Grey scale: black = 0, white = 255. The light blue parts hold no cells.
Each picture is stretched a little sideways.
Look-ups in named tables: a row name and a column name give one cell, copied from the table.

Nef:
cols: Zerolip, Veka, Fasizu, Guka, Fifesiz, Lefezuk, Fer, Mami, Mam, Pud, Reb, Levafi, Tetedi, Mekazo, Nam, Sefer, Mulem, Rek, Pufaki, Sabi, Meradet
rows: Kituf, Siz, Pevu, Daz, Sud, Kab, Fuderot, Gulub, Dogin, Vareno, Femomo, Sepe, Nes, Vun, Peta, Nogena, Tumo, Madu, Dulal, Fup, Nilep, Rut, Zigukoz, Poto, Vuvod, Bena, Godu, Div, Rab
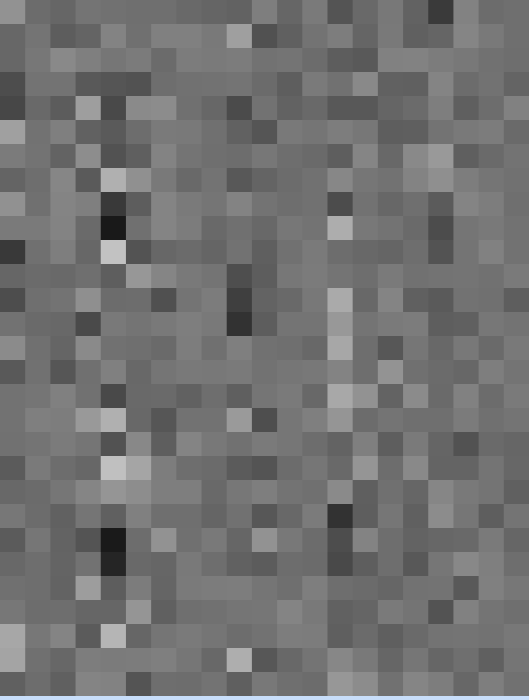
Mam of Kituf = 101
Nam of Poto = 94
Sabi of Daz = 114
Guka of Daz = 89
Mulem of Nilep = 102
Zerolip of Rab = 96

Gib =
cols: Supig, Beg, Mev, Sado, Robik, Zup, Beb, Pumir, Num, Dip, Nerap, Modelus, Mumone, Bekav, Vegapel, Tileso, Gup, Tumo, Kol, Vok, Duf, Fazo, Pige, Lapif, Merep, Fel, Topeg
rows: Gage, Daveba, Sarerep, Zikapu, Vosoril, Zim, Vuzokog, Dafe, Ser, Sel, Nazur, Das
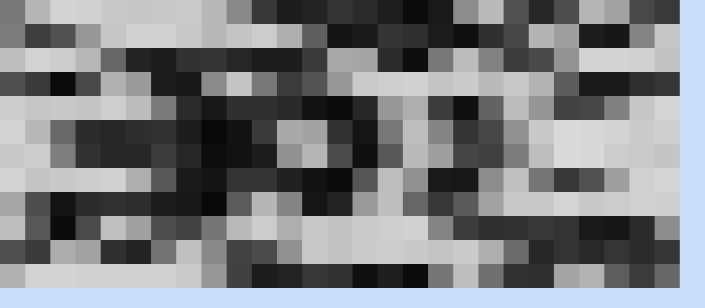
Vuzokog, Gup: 185
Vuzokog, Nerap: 29
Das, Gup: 12
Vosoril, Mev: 201
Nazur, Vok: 174
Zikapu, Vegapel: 202
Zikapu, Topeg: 53
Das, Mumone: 55
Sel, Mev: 11
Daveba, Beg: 62
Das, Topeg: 103
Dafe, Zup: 175
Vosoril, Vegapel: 39
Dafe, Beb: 88
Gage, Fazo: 39
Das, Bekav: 50

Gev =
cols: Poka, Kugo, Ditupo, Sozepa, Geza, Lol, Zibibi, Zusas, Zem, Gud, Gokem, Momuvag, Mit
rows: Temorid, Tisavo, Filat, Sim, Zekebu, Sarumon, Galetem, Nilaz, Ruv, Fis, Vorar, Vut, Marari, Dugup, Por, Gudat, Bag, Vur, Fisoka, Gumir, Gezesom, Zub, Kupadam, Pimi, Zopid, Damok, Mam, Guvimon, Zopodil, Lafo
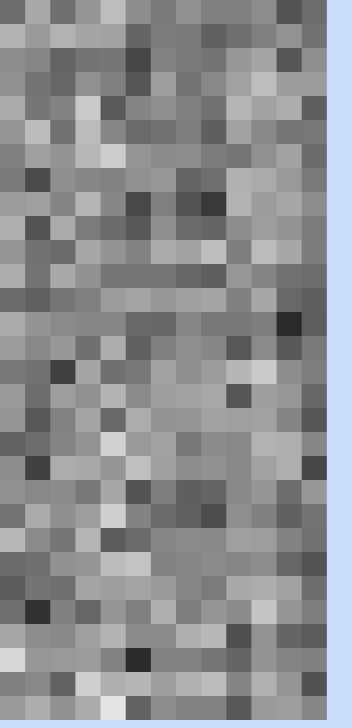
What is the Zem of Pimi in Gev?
139
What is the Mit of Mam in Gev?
91
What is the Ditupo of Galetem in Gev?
148
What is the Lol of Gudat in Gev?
120
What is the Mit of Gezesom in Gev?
152
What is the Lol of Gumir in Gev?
191
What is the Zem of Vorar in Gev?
189
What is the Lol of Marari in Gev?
164
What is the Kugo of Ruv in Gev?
159
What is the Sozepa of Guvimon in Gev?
155
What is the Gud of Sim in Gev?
161
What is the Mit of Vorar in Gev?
124
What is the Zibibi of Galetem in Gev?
139
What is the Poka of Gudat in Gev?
120
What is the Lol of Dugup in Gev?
104
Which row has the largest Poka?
Guvimon

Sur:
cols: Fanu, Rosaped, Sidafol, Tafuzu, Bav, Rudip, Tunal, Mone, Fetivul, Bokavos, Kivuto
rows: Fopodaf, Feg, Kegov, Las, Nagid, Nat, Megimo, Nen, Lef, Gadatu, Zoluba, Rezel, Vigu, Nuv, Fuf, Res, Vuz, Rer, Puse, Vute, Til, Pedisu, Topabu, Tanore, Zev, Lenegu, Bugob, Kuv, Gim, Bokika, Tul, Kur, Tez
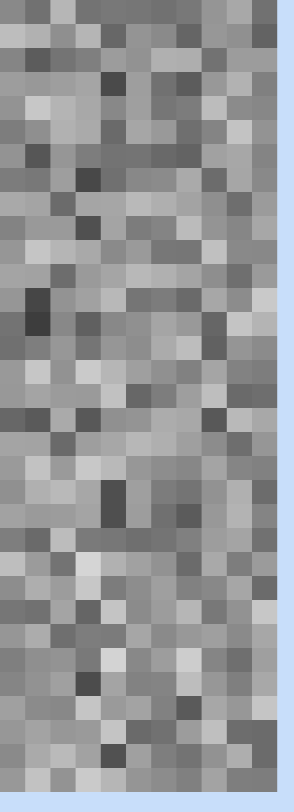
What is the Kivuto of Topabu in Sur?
113
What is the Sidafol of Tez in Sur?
147
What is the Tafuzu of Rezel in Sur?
154
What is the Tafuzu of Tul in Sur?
154
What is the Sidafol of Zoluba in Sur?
181
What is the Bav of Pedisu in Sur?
79
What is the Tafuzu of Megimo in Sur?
125
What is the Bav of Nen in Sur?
112
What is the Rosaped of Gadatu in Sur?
153
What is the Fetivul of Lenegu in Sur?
120
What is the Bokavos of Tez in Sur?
126
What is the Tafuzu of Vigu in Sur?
161
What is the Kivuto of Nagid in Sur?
135
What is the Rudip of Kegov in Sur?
146
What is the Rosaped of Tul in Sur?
163
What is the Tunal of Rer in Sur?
172

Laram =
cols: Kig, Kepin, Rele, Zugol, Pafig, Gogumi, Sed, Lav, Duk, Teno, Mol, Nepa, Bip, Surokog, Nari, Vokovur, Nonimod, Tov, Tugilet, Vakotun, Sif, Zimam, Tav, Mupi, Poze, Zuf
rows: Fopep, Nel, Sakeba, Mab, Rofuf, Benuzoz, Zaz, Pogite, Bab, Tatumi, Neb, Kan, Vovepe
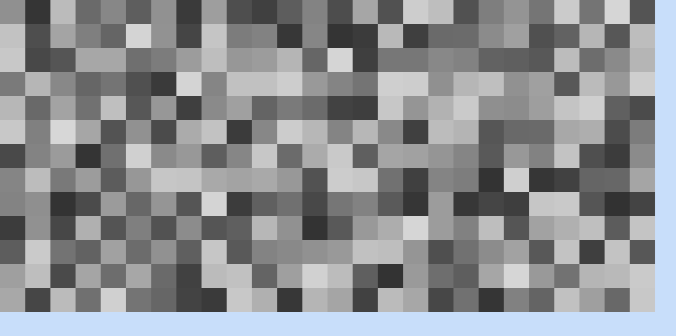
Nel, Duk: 197
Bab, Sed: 149
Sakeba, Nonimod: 119
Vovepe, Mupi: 159
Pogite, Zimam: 54
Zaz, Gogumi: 208
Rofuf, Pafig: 191
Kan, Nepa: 159
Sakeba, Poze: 138
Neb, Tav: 195
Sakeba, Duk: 190
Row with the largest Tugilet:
Rofuf

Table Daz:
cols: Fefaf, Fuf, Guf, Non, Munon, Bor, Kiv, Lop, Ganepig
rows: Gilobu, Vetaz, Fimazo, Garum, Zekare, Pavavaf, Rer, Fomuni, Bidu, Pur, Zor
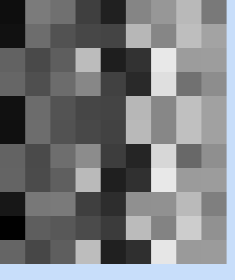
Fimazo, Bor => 50
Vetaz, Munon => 68
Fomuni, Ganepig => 156
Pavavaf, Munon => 66
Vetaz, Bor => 183
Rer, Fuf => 74
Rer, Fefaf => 99
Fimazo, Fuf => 73
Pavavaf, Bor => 185
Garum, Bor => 41
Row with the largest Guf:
Bidu

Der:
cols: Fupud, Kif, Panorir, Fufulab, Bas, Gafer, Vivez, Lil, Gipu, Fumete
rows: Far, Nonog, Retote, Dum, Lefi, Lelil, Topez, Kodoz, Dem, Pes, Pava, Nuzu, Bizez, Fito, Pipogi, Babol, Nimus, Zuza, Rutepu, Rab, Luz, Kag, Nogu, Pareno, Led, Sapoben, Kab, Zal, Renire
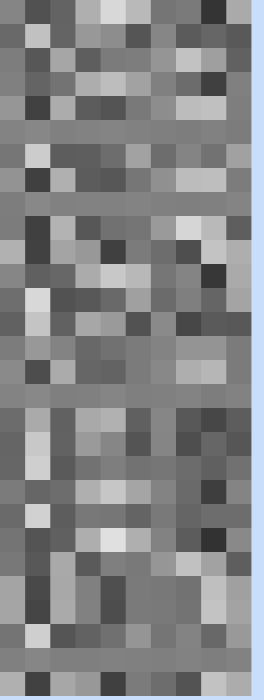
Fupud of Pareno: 120
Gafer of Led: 122
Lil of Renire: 83
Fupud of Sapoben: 165
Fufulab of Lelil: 130
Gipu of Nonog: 102
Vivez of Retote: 149
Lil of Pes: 214
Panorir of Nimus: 127
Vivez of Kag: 121

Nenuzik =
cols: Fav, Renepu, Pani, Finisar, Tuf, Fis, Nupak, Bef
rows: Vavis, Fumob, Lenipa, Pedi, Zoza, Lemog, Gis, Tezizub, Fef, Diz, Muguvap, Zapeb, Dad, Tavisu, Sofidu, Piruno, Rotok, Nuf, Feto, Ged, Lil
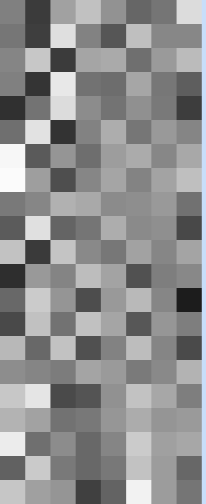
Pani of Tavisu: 114
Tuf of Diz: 173
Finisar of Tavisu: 193
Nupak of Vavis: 117
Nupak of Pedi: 119
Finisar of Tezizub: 134
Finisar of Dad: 77
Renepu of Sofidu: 104
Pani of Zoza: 220
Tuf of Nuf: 150
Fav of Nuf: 179
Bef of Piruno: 179
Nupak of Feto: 160
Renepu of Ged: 202
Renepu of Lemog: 226
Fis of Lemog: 118
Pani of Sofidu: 194
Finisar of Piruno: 164
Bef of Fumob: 135

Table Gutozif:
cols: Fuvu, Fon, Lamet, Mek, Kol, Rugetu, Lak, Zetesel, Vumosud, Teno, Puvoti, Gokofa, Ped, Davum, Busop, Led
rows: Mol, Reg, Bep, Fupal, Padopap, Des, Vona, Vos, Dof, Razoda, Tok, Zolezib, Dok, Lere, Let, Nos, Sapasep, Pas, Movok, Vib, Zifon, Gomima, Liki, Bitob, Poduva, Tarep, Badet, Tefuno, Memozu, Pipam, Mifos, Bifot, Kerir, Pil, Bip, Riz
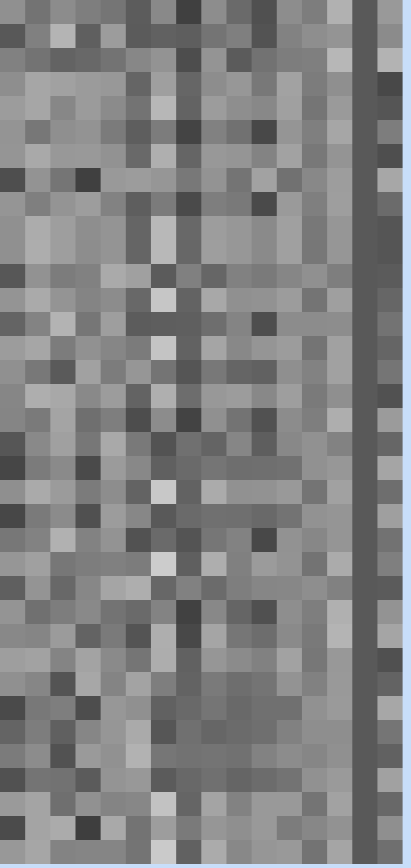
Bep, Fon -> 115
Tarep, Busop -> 89
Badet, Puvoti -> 109
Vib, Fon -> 123
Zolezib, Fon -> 146
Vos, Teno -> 116
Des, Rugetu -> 94
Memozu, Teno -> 110
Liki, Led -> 114
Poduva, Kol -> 165

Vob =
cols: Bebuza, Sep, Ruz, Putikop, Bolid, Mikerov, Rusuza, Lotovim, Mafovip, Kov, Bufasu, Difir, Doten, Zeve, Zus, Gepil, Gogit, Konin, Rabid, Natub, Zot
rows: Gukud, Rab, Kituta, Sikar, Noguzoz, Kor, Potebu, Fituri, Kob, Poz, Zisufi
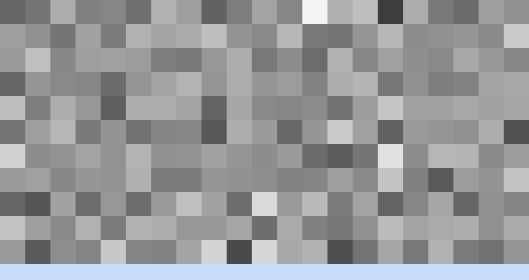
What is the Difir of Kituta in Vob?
140
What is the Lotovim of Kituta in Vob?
121
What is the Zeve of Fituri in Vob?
158
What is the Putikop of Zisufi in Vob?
132
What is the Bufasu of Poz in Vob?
110
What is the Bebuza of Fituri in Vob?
153
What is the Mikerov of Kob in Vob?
110
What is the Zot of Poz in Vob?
171
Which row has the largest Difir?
Rab

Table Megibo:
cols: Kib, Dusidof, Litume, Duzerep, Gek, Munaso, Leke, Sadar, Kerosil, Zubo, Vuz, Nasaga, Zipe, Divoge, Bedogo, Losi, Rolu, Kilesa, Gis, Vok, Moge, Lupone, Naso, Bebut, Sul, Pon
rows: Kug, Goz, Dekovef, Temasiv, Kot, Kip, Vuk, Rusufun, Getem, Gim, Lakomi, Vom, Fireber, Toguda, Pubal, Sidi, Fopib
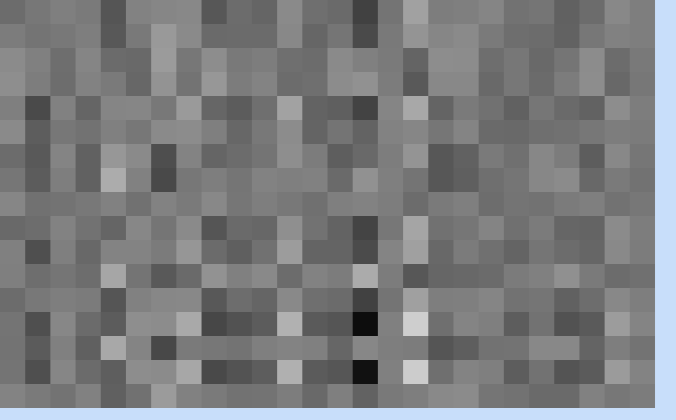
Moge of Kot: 97
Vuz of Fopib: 115
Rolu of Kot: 168
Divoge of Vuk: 94
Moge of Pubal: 115
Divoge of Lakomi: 100
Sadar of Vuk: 131
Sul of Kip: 125
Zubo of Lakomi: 95
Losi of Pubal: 126
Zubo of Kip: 103
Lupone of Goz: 108
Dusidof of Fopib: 122
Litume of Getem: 115
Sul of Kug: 136
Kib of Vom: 127
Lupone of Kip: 111
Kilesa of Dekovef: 141
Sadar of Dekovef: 119
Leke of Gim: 117
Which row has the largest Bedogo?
Vom

